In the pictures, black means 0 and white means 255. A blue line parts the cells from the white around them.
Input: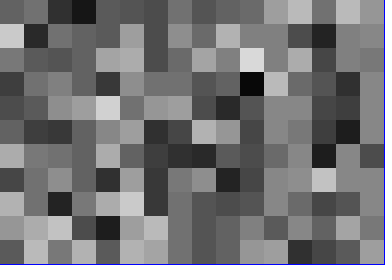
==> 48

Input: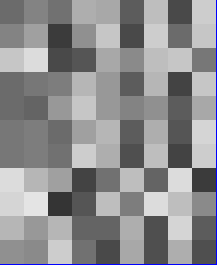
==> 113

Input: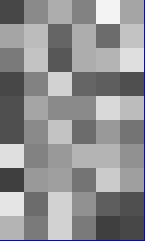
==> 173

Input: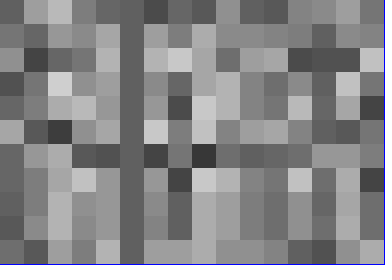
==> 185

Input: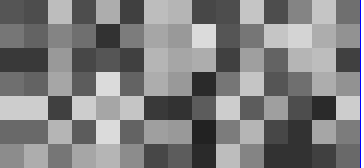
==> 189

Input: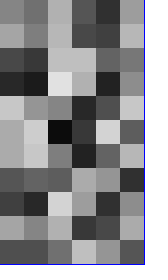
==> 177

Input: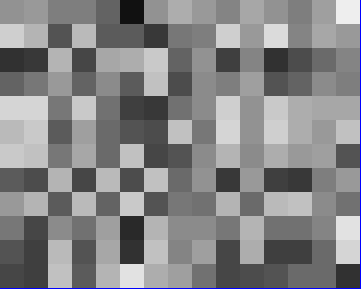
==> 126

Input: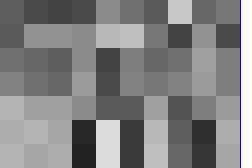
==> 66

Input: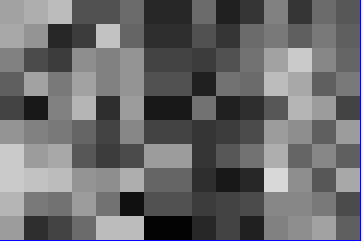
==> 188
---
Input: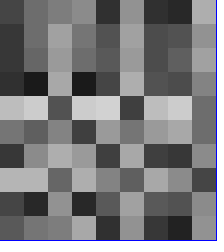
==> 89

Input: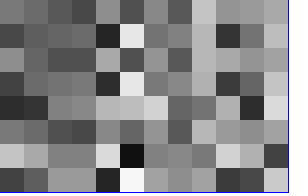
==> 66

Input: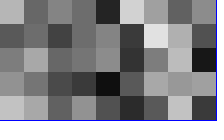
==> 194

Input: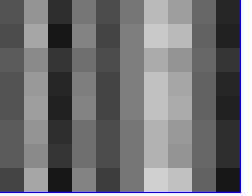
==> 68

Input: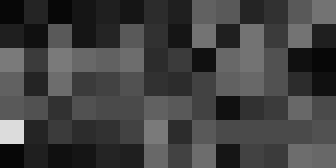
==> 7

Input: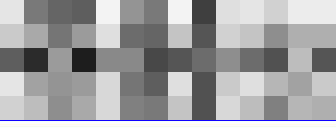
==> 209

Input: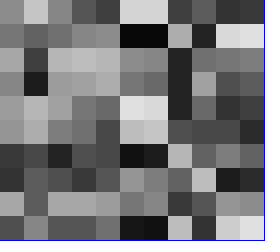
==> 78

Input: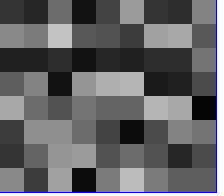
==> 137

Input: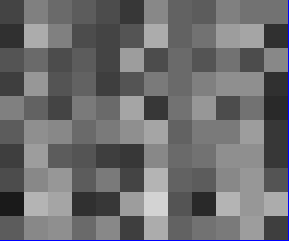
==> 92
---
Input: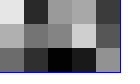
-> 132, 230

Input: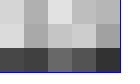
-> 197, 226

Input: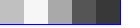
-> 169, 246

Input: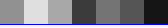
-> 59, 221

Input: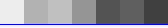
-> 150, 237

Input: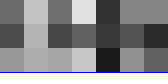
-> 98, 224
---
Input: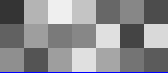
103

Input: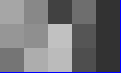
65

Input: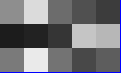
108

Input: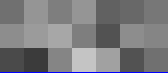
97

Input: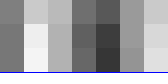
88

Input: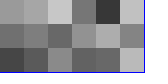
118

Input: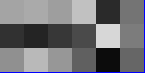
193

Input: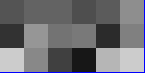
78

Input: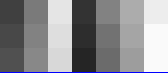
130

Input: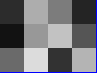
173
